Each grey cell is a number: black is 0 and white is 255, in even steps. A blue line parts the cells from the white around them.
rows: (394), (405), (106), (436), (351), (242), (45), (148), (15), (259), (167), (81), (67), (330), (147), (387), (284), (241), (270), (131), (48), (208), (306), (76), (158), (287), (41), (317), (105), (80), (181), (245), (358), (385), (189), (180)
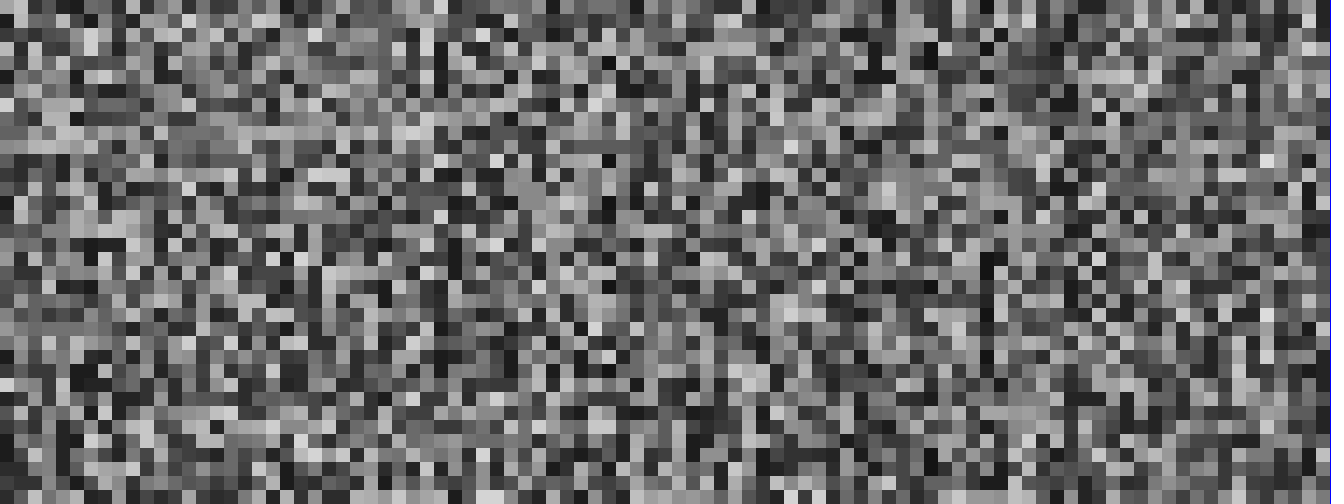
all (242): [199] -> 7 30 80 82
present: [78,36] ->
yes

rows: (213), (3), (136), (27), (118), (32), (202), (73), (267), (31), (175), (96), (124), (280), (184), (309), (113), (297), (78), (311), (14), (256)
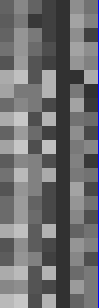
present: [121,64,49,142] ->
yes
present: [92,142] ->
no
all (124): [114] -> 0 6
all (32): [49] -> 4 5
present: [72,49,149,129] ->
yes
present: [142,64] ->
yes
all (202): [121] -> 1 2 5

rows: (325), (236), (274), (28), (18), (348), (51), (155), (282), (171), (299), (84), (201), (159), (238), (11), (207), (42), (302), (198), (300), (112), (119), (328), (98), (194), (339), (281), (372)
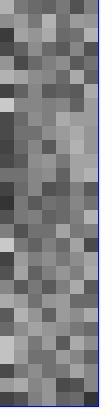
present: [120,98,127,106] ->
yes
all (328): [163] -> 2
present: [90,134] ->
yes

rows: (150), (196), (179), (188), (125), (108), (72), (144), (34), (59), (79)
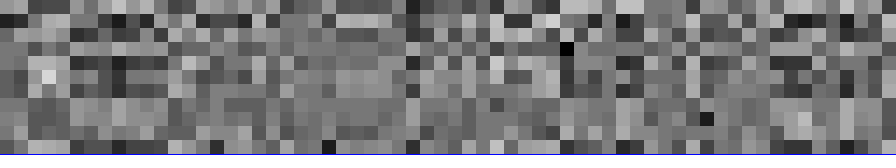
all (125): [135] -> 36 39 41 42
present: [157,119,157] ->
yes
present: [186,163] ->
yes

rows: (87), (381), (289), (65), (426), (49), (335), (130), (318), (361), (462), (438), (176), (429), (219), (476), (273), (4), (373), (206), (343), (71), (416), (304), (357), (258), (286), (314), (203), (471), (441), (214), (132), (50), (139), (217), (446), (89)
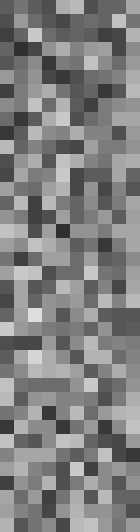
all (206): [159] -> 0 9
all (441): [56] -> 0 4 7
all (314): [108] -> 2 3 4 8
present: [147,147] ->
yes

